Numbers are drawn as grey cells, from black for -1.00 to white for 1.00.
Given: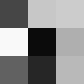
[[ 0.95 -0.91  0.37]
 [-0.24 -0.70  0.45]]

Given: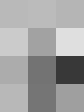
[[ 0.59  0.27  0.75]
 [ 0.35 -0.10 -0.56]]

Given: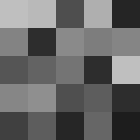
[[ 0.03 -0.65  0.08]
 [-0.33 -0.22 -0.09]]

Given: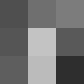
[[-0.33  0.53 -0.30]
 [-0.26  0.47 -0.64]]

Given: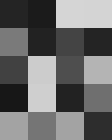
[[-0.04 -0.73 -0.47]
 [-0.49  0.60 -0.39]]

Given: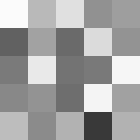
[[-0.24  0.27 -0.17]
 [-0.04  0.83 -0.10]]

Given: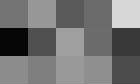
[[-0.96 -0.37  0.25]
 [ 0.10 -0.01  0.20]]

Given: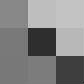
[[-0.05 -0.64  0.44]
 [-0.06 -0.03 -0.51]]

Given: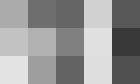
[[ 0.52  0.39  0.00]
 [ 0.78  0.24 -0.22]]
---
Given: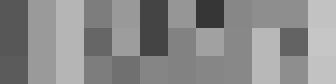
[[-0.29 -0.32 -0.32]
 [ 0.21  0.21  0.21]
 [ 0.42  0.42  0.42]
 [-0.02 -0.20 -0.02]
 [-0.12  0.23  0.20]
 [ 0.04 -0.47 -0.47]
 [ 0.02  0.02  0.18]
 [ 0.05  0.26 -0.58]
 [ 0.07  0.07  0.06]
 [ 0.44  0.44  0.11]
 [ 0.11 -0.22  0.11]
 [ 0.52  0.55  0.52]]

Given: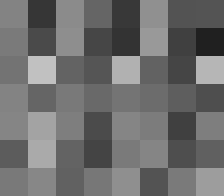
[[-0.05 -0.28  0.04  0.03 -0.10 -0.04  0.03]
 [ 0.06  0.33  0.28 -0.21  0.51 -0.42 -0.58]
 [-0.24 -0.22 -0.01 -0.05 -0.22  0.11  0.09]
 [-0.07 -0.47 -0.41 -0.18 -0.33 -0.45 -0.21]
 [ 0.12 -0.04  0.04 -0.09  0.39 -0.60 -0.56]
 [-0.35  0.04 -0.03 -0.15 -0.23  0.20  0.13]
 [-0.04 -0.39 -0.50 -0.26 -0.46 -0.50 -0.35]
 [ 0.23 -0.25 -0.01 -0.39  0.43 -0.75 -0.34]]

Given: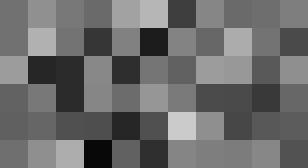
[[-0.13 -0.25 -0.23  0.22 -0.11 -0.11]
 [ 0.12 -0.20 -0.06 -0.70  0.39  0.13]
 [ 0.36 -0.37 -0.66 -0.66 -0.10 -0.06]
 [-0.94 -0.39  0.05  0.07 -0.58 -0.17]
 [-0.24 -0.70 -0.15 -0.64  0.01  0.27]
 [-0.63 -0.37  0.18 -0.08 -0.78  0.43]
 [ 0.04  0.59 -0.04 -0.24  0.03 -0.51]
 [-0.01  0.12 -0.41  0.22 -0.19  0.05]
 [-0.03 -0.44 -0.42  0.19  0.35 -0.17]
 [ 0.06 -0.31 -0.55 -0.30 -0.10 -0.14]
 [-0.36 -0.28 -0.19  0.12 -0.42 -0.01]]

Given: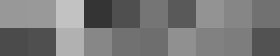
[[-0.41  0.19]
 [-0.38  0.20]
 [ 0.39  0.52]
 [ 0.06 -0.59]
 [-0.11 -0.38]
 [-0.14 -0.08]
 [ 0.13 -0.30]
 [ 0.01  0.15]
 [-0.02  0.05]
 [-0.36 -0.11]]

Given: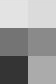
[[-0.59 -0.09  0.78]
 [ 0.34  0.08  0.72]]

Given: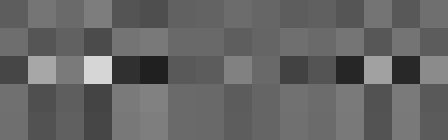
[[-0.13 -0.12 -0.45 -0.14 -0.27]
 [-0.36 -0.38  0.31 -0.33 -0.08]
 [-0.25 -0.26 -0.04 -0.24 -0.17]
 [-0.45 -0.47  0.68 -0.41 -0.02]
 [-0.06 -0.04 -0.62 -0.09 -0.34]
 [-0.01  0.01 -0.75 -0.05 -0.39]
 [-0.17 -0.17 -0.30 -0.18 -0.24]
 [-0.18 -0.18 -0.28 -0.18 -0.22]
 [-0.27 -0.28  0.01 -0.26 -0.15]
 [-0.21 -0.21 -0.18 -0.21 -0.20]
 [-0.12 -0.11 -0.48 -0.13 -0.27]
 [-0.16 -0.15 -0.34 -0.17 -0.25]
 [-0.05 -0.04 -0.70 -0.08 -0.33]
 [-0.35 -0.36  0.26 -0.32 -0.09]
 [-0.05 -0.04 -0.69 -0.09 -0.31]
 [-0.29 -0.30  0.09 -0.28 -0.13]]
